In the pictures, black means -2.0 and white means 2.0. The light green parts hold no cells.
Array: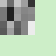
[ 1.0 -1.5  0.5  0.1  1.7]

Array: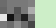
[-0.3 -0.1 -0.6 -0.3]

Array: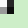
[ 1.9 -1.8]

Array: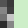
[-0.7 -1.0]

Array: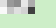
[1.5 1.1]

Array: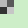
[0.9 1.1]

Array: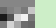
[ 0.1  0.0  1.4 -0.3]
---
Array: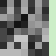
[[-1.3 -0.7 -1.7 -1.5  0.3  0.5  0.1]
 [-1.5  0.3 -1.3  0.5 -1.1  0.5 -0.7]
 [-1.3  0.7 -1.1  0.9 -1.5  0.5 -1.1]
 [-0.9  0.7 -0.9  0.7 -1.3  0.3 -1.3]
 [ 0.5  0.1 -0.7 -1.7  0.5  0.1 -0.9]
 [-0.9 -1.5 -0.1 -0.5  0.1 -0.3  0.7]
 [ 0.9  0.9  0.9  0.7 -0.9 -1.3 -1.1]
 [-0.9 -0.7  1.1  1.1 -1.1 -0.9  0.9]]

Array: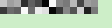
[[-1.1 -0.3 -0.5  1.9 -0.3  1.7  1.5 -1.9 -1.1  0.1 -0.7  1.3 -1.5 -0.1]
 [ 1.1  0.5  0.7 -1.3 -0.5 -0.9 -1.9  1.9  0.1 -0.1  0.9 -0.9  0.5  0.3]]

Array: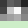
[[-1.1 -0.5 -0.7 -1.5]
 [ 0.3  0.5  0.7  0.1]
 [-0.9  1.1  1.9 -0.1]]

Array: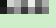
[[-1.5 -0.5  0.3 -1.1  0.3 -0.9 -0.1]
 [-1.7  1.3  0.9 -0.1  1.7 -0.3  0.7]]

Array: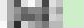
[[ 1.9  0.5 -1.3  1.3  0.7  0.3 -0.1  0.9  0.9]
 [ 1.7  0.7 -0.7  1.5  1.9  1.1 -0.9  1.5  1.1]
 [ 1.7  0.7  0.1 -0.5 -0.5 -0.1 -0.9  1.3  1.1]
 [ 1.7  0.7  0.3 -0.3  0.1  0.1 -0.3  1.1  0.5]]

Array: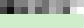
[[-1.0 -1.8 -0.4 -0.8  0.6 -0.6 -0.2  0.8  0.4 -0.6  1.6  2.0]
 [-0.4 -1.0  0.0  0.0  0.6  0.2 -0.2  0.6  0.4  0.2  1.0  1.2]]

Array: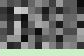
[[ 0.6 -1.4 -1.2  0.6  0.0 -1.4  0.8  0.0 -0.8  0.2  0.0 -1.2]
 [-1.0 -1.4 -1.0 -1.8  0.2  0.4 -1.2 -0.2  0.4 -0.4 -0.4  0.2]
 [-0.2 -0.8 -0.6 -1.2 -0.4  0.2 -0.2 -1.0  0.4 -0.6 -0.6 -1.8]
 [-0.6  0.4  0.4 -1.8  0.0 -1.0 -0.6 -0.4 -1.6 -0.2 -0.2  0.4]
 [-0.8 -1.2  0.8 -1.0 -0.8 -1.8  0.0 -0.4  0.2 -0.8 -0.8  0.6]
 [ 0.0 -1.2  1.0 -1.6 -0.4  0.6  0.4 -0.6 -1.6 -0.4 -0.2 -1.6]
 [-1.2 -1.6  1.2  1.0 -0.2 -0.6 -1.6 -0.6 -1.4 -0.8 -0.6 -1.4]]

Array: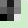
[[-0.6 -1.0  0.0]
 [-0.2 -1.6  0.2]
 [-2.0 -1.2  1.6]]

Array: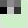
[[-2.0  1.0 -1.2]
 [-0.6  0.2 -0.2]]
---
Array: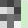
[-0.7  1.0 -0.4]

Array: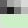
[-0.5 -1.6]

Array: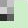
[0.5 0.6]

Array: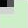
[-1.9  1.3]

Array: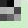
[-1.4  0.9  0.5]

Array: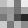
[ 1.0  0.4 -0.8  0.2]

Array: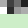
[ 0.7 -1.3]

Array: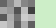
[-0.4  0.4 -0.2  0.7]
